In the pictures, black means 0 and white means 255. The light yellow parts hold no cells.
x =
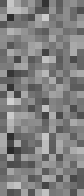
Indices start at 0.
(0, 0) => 88
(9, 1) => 123
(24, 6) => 91
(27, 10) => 84
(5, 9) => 135
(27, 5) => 162
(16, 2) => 162
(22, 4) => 140
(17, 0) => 115
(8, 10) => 75
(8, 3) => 152
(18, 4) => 131
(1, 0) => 130
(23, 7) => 150
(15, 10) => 76
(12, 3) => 126
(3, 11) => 159
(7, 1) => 170
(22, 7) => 162
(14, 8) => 123
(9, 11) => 101
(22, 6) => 91
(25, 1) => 122
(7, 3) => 130
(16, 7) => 174
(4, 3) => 147
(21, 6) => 189
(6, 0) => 139
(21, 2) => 64
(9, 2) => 161
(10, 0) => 157
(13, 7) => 162
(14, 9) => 109
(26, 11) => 91
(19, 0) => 168
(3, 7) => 128
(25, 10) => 72

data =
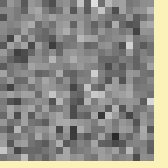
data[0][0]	103
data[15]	[128, 165, 139, 151, 166, 119, 161, 113, 122, 142, 77, 128, 125, 138, 145, 91, 177, 84, 147, 113, 121, 141]
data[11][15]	86
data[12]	[105, 68, 124, 135, 113, 136, 154, 149, 135, 129, 70, 108, 194, 114, 96, 164, 156, 142, 163, 118, 122, 125]
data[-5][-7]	147
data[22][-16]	101
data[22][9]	166
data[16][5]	148
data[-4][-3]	134
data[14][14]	160
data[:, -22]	[103, 136, 82, 140, 137, 125, 88, 153, 130, 91, 163, 125, 105, 146, 122, 128, 105, 150, 111, 150, 157, 197, 119]
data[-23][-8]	111
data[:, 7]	[79, 100, 160, 114, 127, 88, 62, 141, 182, 136, 124, 146, 149, 196, 83, 113, 150, 145, 166, 154, 130, 130, 128]
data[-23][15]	183
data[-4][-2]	165
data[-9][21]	215
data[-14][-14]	136
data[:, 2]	[134, 123, 123, 137, 117, 171, 135, 64, 81, 130, 135, 105, 124, 145, 68, 139, 77, 122, 181, 122, 152, 71, 135]
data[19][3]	142
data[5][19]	117
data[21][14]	156
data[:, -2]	[141, 147, 112, 158, 148, 126, 91, 128, 133, 114, 116, 116, 122, 128, 92, 121, 148, 151, 170, 165, 129, 136, 142]
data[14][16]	124
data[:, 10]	[119, 87, 147, 99, 135, 118, 124, 153, 172, 141, 98, 103, 70, 107, 93, 77, 76, 157, 58, 60, 108, 113, 144]
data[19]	[150, 119, 122, 142, 118, 166, 130, 154, 116, 140, 60, 113, 87, 112, 159, 110, 42, 125, 103, 134, 165, 134]
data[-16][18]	158
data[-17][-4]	208
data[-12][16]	156
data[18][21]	88
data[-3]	[157, 88, 152, 158, 115, 104, 91, 130, 174, 88, 108, 132, 121, 164, 98, 94, 75, 86, 129, 133, 129, 99]
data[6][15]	147
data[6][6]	121
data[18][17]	157

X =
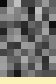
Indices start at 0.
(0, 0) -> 10
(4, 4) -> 73
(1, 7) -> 112
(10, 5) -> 91
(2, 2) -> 127
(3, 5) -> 83
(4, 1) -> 124
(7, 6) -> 134
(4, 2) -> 142
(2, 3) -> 151
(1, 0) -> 113
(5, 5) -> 142
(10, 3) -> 107
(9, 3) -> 131
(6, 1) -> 61
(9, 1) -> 122
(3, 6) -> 137
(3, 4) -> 104
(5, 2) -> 160
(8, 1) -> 101
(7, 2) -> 134
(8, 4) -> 110
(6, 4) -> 150
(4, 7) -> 56
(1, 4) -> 31
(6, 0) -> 151
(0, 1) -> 134
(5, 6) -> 96

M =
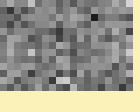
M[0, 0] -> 139
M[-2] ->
[167, 148, 86, 122, 133, 142, 122, 58, 196, 205, 117, 125, 98, 119, 112, 147, 110, 121, 89]
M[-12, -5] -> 133
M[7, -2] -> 141
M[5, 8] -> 68
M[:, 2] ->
[135, 122, 81, 125, 136, 159, 124, 131, 122, 136, 160, 86, 133]
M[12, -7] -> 101
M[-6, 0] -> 131
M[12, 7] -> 149
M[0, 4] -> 193
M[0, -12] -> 134
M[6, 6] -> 128
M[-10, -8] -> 116
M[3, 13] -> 147
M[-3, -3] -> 112
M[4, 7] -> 88
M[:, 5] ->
[112, 145, 140, 135, 109, 100, 101, 118, 95, 122, 116, 142, 159]
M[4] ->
[149, 109, 136, 138, 131, 109, 110, 88, 58, 113, 109, 146, 135, 143, 155, 114, 173, 134, 72]
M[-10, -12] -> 150
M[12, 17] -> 58
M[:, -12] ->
[134, 149, 119, 150, 88, 131, 102, 148, 99, 123, 146, 58, 149]
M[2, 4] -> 145
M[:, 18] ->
[212, 146, 84, 145, 72, 171, 146, 202, 154, 102, 174, 89, 110]
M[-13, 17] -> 142
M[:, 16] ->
[170, 140, 125, 150, 173, 121, 174, 166, 169, 84, 112, 110, 117]
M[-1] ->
[122, 89, 133, 88, 118, 159, 108, 149, 97, 76, 179, 114, 101, 114, 71, 126, 117, 58, 110]
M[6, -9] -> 100
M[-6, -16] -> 128

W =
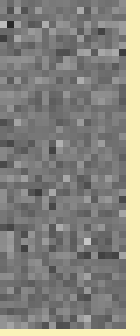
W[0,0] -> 127
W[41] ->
[120, 146, 94, 136, 130, 103, 128, 114, 120, 121, 111, 98, 152, 100, 116, 107, 111, 111]
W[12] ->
[120, 121, 111, 124, 132, 119, 119, 114, 121, 118, 123, 122, 128, 108, 122, 127, 118, 98]
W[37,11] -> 112
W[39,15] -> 97
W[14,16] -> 121
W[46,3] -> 151
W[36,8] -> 140
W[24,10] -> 110
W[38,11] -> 132
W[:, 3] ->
[113, 82, 120, 117, 127, 135, 106, 128, 146, 125, 114, 105, 124, 144, 124, 110, 117, 132, 122, 112, 109, 89, 128, 136, 97, 160, 108, 150, 136, 96, 106, 127, 98, 79, 141, 65, 108, 113, 100, 110, 101, 136, 130, 124, 98, 111, 151]
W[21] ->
[135, 127, 100, 89, 117, 114, 139, 67, 144, 123, 135, 114, 120, 133, 119, 129, 113, 110]
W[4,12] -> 136
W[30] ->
[119, 111, 122, 106, 96, 114, 115, 126, 127, 125, 115, 101, 94, 137, 102, 97, 108, 164]
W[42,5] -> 107
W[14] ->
[134, 134, 131, 124, 104, 96, 137, 93, 100, 124, 102, 127, 104, 137, 151, 134, 121, 90]
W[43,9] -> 126
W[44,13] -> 127
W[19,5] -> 119
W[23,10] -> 105
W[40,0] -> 113
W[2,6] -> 111
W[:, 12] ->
[112, 91, 104, 150, 136, 94, 108, 164, 122, 116, 108, 143, 128, 109, 104, 124, 130, 94, 118, 103, 103, 120, 137, 98, 114, 101, 79, 125, 157, 117, 94, 126, 96, 129, 198, 115, 69, 121, 109, 162, 110, 152, 78, 108, 103, 174, 146]
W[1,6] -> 122
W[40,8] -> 117
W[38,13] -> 128
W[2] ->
[109, 116, 112, 120, 109, 112, 111, 118, 131, 116, 126, 107, 104, 121, 122, 125, 110, 111]
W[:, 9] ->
[125, 119, 116, 144, 131, 111, 108, 79, 150, 152, 118, 121, 118, 149, 124, 119, 115, 103, 119, 118, 138, 123, 130, 112, 119, 168, 113, 96, 131, 118, 125, 119, 146, 123, 128, 121, 142, 129, 122, 126, 95, 121, 110, 126, 139, 127, 81]
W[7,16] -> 170
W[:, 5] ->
[114, 153, 112, 95, 145, 145, 121, 132, 115, 102, 121, 153, 119, 101, 96, 102, 125, 124, 118, 119, 125, 114, 111, 135, 124, 93, 107, 61, 108, 109, 114, 126, 126, 114, 116, 116, 113, 143, 136, 125, 109, 103, 107, 106, 123, 131, 109]
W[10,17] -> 130
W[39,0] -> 140
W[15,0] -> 120
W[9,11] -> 100
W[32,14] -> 150
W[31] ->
[119, 105, 129, 127, 119, 126, 119, 134, 109, 119, 117, 125, 126, 118, 117, 117, 122, 128]

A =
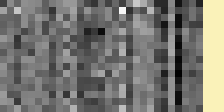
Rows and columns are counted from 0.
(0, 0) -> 65
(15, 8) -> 123
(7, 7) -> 82
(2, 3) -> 140
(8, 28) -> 76
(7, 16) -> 90
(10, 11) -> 89
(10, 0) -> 137
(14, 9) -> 148
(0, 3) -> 143
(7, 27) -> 99
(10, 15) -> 71
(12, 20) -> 129
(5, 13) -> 71
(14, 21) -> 143
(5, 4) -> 115
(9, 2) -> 72
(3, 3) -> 141
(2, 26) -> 76
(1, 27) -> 113
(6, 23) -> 106
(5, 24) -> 158
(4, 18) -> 106
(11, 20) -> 140
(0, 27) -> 96
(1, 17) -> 247
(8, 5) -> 117
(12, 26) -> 116
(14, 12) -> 70
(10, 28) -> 90
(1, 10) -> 162
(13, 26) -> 107
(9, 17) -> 156
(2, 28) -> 81
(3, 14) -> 103
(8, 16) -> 92
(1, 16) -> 83
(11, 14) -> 75

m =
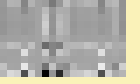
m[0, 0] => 153
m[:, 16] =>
[184, 172, 172, 173, 173, 166, 171, 169, 165, 137, 170]
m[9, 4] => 169
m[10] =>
[182, 217, 209, 78, 209, 161, 2, 148, 40, 162, 196, 198, 213, 201, 80, 209, 170, 180]
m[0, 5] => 162
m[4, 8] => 184
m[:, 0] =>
[153, 150, 151, 148, 149, 158, 173, 163, 161, 193, 182]
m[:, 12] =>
[181, 159, 159, 156, 158, 160, 193, 167, 164, 166, 213]
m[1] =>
[150, 159, 160, 140, 158, 163, 186, 151, 173, 171, 154, 160, 159, 161, 139, 159, 172, 146]
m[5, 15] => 160
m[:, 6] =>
[157, 186, 197, 206, 200, 179, 107, 200, 169, 115, 2]
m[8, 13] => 164
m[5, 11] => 161
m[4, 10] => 153
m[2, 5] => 163
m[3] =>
[148, 155, 156, 154, 155, 163, 206, 148, 188, 174, 151, 157, 156, 158, 153, 155, 173, 144]
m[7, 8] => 197
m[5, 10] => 159
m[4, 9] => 175
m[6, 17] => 173
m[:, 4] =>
[178, 158, 158, 155, 157, 160, 191, 167, 163, 169, 209]
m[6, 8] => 126
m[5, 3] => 162
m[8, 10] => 162
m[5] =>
[158, 160, 160, 162, 160, 163, 179, 156, 173, 168, 159, 161, 160, 161, 162, 160, 166, 156]
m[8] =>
[161, 163, 163, 169, 163, 163, 169, 156, 168, 167, 162, 163, 164, 164, 169, 163, 165, 161]
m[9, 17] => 206
